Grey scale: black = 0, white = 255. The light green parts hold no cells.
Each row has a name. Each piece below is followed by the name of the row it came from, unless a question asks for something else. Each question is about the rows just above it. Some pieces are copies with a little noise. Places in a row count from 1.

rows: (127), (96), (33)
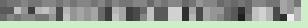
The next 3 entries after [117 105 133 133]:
[117 117 165]
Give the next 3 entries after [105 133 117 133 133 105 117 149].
[133 133 105]
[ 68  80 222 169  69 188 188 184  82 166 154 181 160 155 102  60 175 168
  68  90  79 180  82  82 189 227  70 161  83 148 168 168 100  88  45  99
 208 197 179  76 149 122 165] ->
(96)
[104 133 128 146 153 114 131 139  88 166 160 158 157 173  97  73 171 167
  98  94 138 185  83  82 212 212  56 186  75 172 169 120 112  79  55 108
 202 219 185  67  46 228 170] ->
(33)
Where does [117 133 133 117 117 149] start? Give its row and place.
(33), 3
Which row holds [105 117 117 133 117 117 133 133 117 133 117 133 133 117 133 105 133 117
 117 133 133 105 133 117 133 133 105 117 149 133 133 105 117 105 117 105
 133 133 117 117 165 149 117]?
(127)

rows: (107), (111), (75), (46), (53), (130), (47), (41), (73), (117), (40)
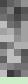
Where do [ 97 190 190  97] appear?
(73)
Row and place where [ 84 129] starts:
(40), 3
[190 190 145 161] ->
(130)
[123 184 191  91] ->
(73)
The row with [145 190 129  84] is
(41)

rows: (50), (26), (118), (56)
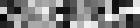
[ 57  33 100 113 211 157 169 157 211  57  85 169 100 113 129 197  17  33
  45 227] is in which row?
(50)
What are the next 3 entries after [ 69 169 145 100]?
[ 17 197  17]
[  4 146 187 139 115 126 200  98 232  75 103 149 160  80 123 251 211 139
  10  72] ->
(118)
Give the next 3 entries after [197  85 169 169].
[157 182  69]
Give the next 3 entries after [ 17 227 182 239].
[227 113 129]
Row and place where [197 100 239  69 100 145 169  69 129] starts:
(118), 7

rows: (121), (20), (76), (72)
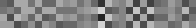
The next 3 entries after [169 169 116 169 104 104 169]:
[144 156 116]
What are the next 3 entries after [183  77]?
[183 144 144]
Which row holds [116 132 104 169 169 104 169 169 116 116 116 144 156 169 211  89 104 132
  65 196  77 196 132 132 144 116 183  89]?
(20)
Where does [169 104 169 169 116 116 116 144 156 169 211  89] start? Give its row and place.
(20), 5

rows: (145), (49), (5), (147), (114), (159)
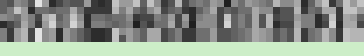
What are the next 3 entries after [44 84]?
[194  57 168]
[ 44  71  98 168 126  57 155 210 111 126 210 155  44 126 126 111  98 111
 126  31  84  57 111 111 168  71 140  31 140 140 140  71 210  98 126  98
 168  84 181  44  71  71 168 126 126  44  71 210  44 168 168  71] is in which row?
(147)
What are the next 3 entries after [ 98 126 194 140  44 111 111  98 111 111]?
[140  57  71]

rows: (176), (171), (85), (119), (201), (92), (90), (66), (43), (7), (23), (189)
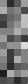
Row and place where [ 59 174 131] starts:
(43), 2
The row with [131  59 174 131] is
(43)
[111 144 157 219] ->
(90)
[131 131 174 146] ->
(201)

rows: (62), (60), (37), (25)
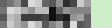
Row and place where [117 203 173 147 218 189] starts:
(25), 1
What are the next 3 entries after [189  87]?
[132 161  60]

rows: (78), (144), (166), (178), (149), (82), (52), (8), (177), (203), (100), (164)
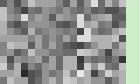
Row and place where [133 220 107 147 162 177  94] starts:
(166), 11
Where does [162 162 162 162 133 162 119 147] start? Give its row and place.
(82), 1
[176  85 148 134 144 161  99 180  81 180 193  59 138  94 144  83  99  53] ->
(177)
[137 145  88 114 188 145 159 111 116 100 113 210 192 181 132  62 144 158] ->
(8)

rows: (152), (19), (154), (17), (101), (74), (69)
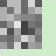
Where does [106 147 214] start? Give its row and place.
(74), 2
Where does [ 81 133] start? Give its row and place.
(101), 5

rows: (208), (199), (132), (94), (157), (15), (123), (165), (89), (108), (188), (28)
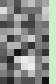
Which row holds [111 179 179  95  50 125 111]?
(123)
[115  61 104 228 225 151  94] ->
(108)
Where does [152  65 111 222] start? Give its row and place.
(108), 1
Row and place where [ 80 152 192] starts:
(132), 5
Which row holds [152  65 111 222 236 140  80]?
(108)

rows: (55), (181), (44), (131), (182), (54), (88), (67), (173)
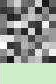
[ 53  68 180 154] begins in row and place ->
(88), 2
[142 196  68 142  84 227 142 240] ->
(67)
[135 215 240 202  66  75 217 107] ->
(131)

